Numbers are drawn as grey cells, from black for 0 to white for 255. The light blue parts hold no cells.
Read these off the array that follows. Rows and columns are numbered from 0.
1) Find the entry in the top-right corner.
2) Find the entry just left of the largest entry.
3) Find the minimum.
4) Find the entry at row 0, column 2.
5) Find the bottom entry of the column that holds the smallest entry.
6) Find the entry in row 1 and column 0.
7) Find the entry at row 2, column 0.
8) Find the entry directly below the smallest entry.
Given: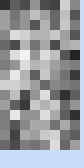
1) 136
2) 220
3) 36
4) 75
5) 159
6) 159
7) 159
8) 125
